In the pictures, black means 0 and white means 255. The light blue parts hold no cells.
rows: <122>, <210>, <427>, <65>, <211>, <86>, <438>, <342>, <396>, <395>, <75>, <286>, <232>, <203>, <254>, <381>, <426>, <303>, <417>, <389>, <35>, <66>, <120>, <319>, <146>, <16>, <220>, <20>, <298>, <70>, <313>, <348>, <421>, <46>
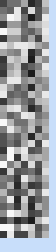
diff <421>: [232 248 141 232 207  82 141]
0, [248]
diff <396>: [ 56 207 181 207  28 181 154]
6, [141]
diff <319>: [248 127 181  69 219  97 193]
5, [82]
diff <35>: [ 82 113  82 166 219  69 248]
6, [232]
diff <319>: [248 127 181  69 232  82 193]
4, [219]
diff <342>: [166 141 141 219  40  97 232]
2, [127]
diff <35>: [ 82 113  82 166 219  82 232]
5, [69]

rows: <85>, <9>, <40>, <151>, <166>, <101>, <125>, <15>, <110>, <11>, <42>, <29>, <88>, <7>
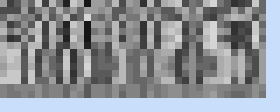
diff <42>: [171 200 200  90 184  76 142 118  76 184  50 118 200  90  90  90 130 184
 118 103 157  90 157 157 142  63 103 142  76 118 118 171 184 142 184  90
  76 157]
4, [200]
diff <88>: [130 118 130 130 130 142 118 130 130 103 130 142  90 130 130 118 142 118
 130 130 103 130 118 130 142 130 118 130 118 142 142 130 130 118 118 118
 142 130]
25, [142]
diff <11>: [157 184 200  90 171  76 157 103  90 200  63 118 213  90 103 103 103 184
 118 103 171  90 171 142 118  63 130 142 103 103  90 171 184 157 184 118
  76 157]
2, [184]

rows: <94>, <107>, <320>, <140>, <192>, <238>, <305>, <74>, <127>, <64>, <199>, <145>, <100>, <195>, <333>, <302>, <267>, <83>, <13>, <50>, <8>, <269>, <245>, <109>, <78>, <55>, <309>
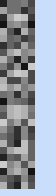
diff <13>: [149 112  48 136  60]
1, [100]
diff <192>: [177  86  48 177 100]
2, [34]
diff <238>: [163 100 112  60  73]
4, [86]

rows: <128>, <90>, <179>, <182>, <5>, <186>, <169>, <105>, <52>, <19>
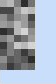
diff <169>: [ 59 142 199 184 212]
1, [127]
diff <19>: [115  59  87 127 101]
3, [115]
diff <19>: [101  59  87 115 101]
0, [115]
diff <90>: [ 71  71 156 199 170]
4, [184]
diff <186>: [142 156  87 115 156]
0, [127]
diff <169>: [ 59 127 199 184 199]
4, [212]

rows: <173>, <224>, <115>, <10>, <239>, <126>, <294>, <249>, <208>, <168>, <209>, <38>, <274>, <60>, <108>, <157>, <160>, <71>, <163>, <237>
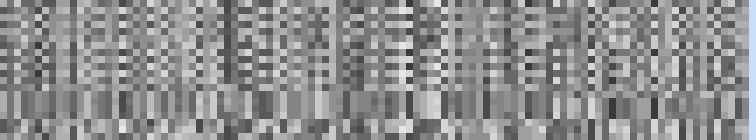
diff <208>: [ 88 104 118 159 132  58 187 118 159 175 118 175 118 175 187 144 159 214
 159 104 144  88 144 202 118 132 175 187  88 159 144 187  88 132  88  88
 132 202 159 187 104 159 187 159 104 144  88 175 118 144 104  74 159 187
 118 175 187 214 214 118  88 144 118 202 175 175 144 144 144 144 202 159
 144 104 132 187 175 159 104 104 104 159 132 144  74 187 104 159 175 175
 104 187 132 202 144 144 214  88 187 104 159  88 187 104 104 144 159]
5, [74]
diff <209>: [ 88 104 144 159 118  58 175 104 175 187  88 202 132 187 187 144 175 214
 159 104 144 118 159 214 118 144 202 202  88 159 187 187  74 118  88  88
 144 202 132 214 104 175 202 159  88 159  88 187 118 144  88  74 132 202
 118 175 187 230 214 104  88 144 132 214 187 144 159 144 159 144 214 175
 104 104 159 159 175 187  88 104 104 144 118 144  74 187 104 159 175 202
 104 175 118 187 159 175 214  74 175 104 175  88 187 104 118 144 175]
98, [187]
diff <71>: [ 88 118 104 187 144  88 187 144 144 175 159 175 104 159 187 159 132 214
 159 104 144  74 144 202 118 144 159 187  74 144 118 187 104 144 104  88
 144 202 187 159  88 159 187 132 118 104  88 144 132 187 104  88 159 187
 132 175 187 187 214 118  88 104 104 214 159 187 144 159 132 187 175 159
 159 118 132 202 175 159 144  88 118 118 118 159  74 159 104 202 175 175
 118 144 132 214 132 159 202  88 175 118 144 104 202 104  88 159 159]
92, [118]
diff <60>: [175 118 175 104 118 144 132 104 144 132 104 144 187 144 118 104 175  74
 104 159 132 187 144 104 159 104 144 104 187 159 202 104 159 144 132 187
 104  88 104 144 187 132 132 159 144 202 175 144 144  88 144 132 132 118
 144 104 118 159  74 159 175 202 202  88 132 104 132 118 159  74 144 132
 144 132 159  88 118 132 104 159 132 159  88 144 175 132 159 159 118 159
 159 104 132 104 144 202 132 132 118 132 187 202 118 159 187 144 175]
101, [187]
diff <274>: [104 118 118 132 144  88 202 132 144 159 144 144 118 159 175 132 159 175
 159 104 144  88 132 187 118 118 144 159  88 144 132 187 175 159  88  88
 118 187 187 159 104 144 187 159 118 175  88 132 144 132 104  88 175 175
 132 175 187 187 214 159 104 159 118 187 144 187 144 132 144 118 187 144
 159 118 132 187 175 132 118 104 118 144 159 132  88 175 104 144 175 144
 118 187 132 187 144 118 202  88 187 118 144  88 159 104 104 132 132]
71, [159]

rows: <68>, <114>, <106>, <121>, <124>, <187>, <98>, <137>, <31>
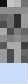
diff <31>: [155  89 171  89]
1, [77]
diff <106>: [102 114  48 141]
3, [155]
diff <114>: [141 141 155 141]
2, [141]
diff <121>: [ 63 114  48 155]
0, [77]
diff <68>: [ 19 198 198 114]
2, [185]

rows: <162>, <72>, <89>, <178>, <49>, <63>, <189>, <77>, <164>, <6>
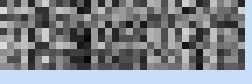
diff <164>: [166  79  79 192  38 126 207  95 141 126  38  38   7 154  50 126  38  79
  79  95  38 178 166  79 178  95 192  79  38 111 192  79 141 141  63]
9, [111]
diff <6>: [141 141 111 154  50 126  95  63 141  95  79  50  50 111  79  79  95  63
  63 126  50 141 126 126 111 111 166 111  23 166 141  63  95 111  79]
33, [95]

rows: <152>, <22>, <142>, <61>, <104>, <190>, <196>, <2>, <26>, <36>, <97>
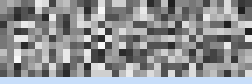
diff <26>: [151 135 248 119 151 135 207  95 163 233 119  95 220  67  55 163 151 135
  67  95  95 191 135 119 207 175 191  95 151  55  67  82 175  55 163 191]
10, [107]
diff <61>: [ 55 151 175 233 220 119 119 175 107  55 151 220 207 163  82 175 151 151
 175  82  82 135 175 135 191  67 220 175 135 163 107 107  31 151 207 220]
13, [175]
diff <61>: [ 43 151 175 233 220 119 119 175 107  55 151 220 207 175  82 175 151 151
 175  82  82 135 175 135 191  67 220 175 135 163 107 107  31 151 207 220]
0, [55]

